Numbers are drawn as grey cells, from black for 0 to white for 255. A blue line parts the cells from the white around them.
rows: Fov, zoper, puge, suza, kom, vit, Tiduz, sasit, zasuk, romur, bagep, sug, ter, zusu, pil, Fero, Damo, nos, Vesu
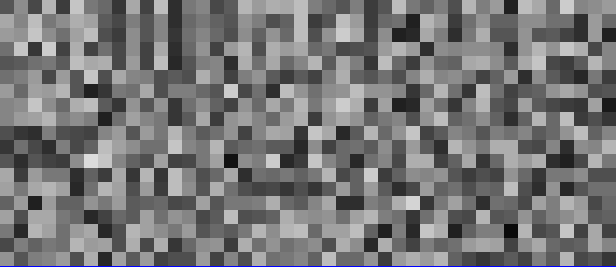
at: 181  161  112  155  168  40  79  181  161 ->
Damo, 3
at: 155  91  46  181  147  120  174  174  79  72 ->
bagep, 30
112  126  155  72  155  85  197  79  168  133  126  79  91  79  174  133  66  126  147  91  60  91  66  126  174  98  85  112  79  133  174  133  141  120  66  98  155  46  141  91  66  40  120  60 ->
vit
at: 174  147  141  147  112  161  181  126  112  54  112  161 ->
Fero, 21
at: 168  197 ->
kom, 38

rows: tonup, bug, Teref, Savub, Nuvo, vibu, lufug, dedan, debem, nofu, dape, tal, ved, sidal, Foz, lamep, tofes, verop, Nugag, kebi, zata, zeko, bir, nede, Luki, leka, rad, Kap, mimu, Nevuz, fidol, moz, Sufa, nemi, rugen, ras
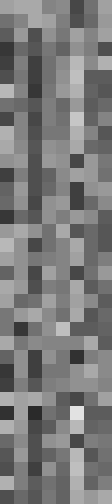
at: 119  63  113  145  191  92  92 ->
vibu, 2
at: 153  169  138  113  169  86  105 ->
bir, 2
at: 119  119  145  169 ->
rad, 4
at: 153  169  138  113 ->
bir, 2

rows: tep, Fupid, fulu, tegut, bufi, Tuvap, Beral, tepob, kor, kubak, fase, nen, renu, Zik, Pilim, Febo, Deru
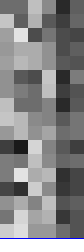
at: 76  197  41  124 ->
Tuvap, 3
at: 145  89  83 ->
bufi, 4
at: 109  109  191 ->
tep, 1
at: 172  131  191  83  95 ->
Pilim, 2

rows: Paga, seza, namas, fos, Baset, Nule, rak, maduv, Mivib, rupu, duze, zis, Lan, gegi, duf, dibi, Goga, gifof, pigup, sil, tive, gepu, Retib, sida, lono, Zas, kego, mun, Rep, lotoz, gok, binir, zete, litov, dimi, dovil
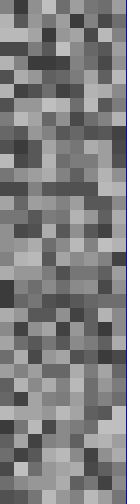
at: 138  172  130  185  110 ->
mun, 3
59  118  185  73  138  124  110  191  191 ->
gok
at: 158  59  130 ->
seza, 5
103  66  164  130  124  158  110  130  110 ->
Rep
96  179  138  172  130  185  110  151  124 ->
mun
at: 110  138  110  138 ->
tive, 3

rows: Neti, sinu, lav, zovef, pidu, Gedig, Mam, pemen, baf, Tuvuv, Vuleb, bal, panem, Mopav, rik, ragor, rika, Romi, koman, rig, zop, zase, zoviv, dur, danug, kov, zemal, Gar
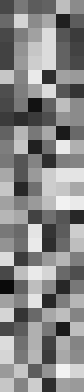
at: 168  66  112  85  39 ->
ragor, 2
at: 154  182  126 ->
koman, 4
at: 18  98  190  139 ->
pemen, 3

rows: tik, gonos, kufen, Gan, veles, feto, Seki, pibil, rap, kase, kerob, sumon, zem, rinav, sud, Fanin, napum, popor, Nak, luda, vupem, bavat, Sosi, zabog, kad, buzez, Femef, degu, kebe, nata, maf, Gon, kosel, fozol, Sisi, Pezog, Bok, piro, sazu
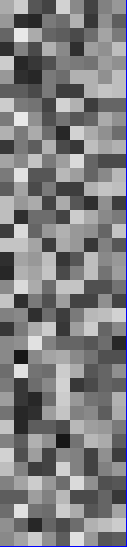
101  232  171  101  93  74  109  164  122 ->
kufen
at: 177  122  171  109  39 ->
kase, 1
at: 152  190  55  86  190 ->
Nak, 3

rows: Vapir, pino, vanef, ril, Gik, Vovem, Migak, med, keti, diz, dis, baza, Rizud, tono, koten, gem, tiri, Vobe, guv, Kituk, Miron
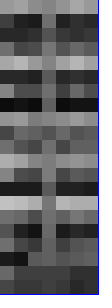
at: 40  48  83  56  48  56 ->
vanef, 2
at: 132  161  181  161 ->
Gik, 4
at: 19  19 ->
med, 6

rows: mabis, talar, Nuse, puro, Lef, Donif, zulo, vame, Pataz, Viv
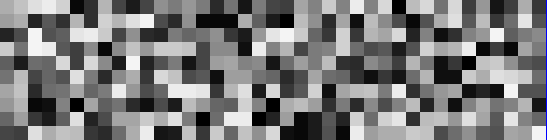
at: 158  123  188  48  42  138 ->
Lef, 22
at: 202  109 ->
Donif, 38
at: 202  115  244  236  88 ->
puro, 1
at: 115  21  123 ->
mabis, 17
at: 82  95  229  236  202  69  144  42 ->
Nuse, 4
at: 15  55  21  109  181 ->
Donif, 27
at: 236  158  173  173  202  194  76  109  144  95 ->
Viv, 26

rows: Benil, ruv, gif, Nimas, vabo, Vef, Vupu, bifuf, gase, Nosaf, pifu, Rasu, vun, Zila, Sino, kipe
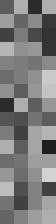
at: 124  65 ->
Nosaf, 1
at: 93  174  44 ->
Benil, 1
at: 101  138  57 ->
ruv, 2

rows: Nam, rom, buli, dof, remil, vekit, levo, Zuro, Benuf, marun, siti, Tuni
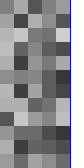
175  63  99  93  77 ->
siti
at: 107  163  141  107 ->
Tuni, 2
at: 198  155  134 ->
Benuf, 2
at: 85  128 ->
Nam, 3
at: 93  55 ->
vekit, 4

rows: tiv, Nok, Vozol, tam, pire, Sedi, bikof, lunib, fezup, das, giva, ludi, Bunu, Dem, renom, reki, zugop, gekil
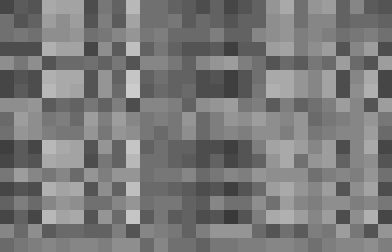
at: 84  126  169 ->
reki, 18
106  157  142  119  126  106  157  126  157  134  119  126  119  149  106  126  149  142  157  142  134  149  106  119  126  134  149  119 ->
fezup

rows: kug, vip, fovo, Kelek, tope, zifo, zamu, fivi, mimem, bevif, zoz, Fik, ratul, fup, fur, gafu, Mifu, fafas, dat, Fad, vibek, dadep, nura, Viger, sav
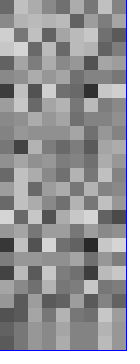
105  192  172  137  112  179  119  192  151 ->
fur
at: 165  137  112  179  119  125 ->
vibek, 1

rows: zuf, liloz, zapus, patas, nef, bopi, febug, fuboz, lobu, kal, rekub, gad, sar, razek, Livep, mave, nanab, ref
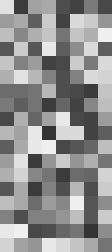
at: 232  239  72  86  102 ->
rekub, 3
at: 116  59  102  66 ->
fuboz, 3
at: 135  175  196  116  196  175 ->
zapus, 2

